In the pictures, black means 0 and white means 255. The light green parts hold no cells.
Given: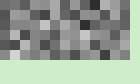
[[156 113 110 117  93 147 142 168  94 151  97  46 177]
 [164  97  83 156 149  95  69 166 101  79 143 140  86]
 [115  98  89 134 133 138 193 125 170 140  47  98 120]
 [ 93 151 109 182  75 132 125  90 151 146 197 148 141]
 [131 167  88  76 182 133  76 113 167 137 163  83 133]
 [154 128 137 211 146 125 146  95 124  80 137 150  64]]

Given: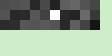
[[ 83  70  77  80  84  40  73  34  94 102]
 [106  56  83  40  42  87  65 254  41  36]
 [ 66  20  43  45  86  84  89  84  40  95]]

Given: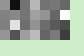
[[119 104 148  16 115 183 114]
 [102 252 130 136 116 160 147]
 [ 89  76 127 225 110 147 108]
 [122  61 149  83 158 187 101]]

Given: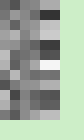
[[171 172 106  83 129 135]
 [ 53  51 117 152 136 108]
 [190 194 142  99 142 150]
 [201 203 161 178 132 160]
 [ 63  60 149 144 117  99]
 [ 80  83 189 104 113 125]
 [245 245 178  96 131 167]
 [117 113 119 183 128 110]
 [174 177  83 123 144 147]
 [ 87  83 188  71 129  99]
 [ 93  95 175 112 137 110]
 [188 189 121  90 140 164]]

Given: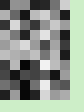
[[114 207  32 146 143  32  38]
 [139  27 177 103  21 187 208]
 [200 157  51 215 112  54 146]
 [141  26 179 121  34 172 226]
 [164  59 156 189 217 155  71]
 [183  27 190 176 166 191 117]
 [188 138  58 184   6  65 242]
 [ 20 156  70  20  75  66  90]
 [103  85 113  81   9 113 235]
 [155 172  31 155   7  34 214]]

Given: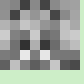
[[158 161 143 133  64 137  68 138]
 [138 165 145  67 172 149 172  70]
 [191 169 179 156 197 181 149 134]
 [194 203 204 129 115 202 106 119]
 [167 189 176 113  49 175  56 108]
 [119 118 123 116 232 124 230 121]
 [ 87  74  96 191 128  94 120 198]]

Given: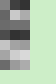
[[ 64  51 131]
 [201 172 102]
 [113 113 107]
 [ 50  57  76]
 [163 156 196]
 [206 217 165]
 [155 172 107]]
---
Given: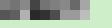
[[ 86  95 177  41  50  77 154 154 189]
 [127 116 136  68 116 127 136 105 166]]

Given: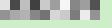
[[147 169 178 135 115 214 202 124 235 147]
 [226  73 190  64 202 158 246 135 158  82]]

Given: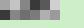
[[ 57 134 111 123 175 154]
 [165 196 134  57  89 208]]

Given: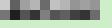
[[117  31  84  52 127  84  96  64  52 107]
 [204  96 160 181 107 193 181 149 160 149]]

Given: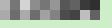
[[170 109 170 109 161 130  76  67 190  98]
 [181 118 212 141 118 150  87  98  58  47]]

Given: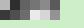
[[ 57  79 108 234 214 147]
 [185  46  99 117 138  90]]

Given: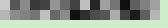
[[181 139 129 117 192 105 139  16  47  76  86 172  66  28  95 181]
 [202  86 139  56  66 149 105  66 192  37 160 117  16  95 129 160]]

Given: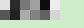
[[ 86  33 171 129  98 213]
 [225  42 119 159  13 237]]
